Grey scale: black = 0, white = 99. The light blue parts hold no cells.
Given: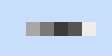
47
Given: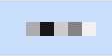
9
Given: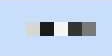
10
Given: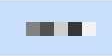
32
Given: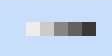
79
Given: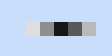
55
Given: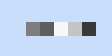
36
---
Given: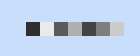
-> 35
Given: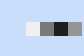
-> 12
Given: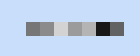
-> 82
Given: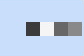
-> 40
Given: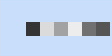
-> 63
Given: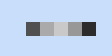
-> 78
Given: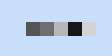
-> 71
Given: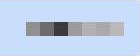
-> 23
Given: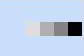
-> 51
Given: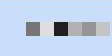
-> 12
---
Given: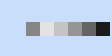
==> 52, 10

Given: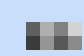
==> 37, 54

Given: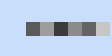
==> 35, 77

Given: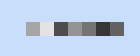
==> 64, 38

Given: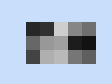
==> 15, 37

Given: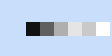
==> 7, 99

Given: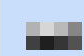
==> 69, 32

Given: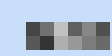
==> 27, 41

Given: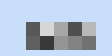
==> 34, 44

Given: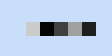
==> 79, 12
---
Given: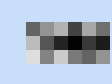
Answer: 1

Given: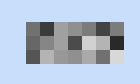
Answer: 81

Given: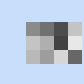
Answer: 68

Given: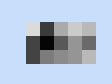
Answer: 34

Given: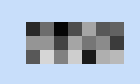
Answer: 46

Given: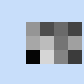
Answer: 73
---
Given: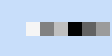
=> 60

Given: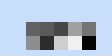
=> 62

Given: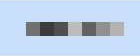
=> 56

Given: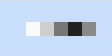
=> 53

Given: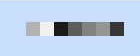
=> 58

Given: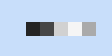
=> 66

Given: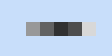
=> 38

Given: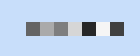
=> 66
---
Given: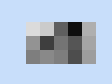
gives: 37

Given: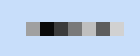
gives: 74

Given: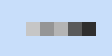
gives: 70

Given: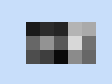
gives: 14

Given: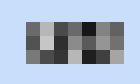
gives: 9

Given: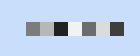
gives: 42

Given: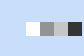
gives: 57

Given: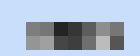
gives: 36

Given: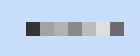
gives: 73

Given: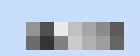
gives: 64
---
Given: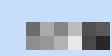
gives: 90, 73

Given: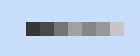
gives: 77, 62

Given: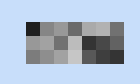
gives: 77, 73

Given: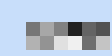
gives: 93, 87

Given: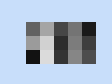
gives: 85, 81

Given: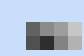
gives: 77, 69

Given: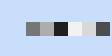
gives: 94, 84

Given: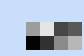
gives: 89, 71

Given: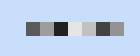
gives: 89, 75
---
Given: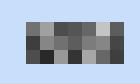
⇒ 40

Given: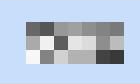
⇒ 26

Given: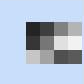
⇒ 31

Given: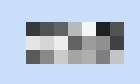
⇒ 49

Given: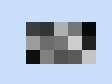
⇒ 35

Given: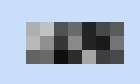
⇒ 24

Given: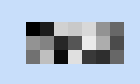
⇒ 18

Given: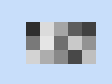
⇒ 28

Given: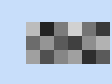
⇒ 18

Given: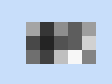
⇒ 96
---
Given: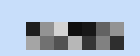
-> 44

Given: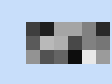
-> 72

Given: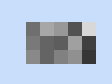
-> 39

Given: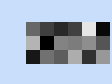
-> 0

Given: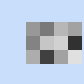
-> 77

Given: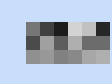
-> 62

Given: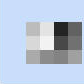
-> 94
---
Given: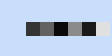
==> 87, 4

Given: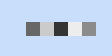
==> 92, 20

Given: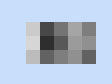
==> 83, 18

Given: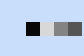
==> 84, 3

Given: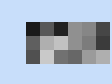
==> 78, 10

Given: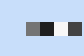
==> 96, 12

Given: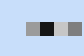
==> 77, 8

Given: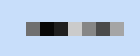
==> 79, 3
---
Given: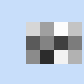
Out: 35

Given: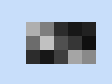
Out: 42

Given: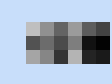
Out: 32

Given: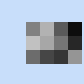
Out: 75

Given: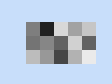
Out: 45

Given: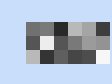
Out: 33
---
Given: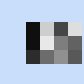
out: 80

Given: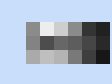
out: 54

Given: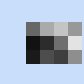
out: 66

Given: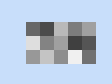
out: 72

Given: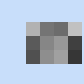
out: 45

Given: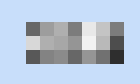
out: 90
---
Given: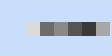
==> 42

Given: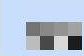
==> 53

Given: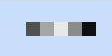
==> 64

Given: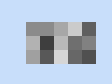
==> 54

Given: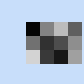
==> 51

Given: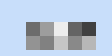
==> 61
